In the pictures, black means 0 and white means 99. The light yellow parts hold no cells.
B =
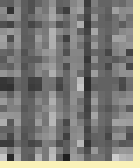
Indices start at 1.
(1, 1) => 38
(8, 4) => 32
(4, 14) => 42
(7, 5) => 38
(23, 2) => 16
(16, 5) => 39
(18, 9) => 44
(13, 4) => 36
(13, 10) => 38
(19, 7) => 52
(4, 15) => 39
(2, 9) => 34
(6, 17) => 63
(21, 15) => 38
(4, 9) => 32
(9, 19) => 45
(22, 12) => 43
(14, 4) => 37
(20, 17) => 56
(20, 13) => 30
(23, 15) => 46
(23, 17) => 79
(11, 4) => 37
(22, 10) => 36
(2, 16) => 37
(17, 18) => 55
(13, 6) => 25
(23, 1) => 77
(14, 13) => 25
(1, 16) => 39
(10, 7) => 57
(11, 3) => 57
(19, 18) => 48
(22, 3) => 58
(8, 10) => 31
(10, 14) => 41
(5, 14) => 65

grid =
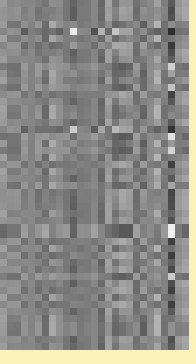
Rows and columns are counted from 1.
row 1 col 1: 60
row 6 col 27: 56
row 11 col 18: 41
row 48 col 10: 51
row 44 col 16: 54
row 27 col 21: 38
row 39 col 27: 64
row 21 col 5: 50
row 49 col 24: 51
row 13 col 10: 56
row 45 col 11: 39
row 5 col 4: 36
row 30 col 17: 51
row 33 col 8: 51
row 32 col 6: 47
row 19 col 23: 39
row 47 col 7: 42
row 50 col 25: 35
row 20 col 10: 58
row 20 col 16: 46
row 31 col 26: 56
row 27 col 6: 59
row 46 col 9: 56
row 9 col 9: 55
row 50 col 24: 48
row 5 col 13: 52
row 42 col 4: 44
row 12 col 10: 48
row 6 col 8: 64
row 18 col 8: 55
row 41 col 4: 49
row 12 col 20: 49
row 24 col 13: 49
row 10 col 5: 50
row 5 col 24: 43
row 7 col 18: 65
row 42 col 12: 50
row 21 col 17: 40
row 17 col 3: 46
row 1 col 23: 62

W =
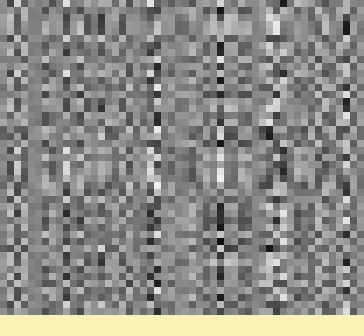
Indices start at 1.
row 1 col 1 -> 55
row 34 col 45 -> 59
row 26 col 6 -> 54
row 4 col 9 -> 60
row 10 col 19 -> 35
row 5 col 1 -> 58
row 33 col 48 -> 46
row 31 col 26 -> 52
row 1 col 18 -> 67
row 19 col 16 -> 31
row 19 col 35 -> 56
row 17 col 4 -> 57
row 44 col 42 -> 46
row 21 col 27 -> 63
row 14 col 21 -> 43
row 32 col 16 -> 47
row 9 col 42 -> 41
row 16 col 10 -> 27
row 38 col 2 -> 73
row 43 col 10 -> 22
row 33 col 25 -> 58
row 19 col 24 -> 46
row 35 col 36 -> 37
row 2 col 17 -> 62
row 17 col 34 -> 49
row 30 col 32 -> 14
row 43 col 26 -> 54
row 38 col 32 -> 50
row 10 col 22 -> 49
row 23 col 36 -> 70
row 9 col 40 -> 70
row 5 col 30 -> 65
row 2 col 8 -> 56
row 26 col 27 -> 43
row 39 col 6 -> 48
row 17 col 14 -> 57
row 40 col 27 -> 58
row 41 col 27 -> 54
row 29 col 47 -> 31
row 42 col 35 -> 56
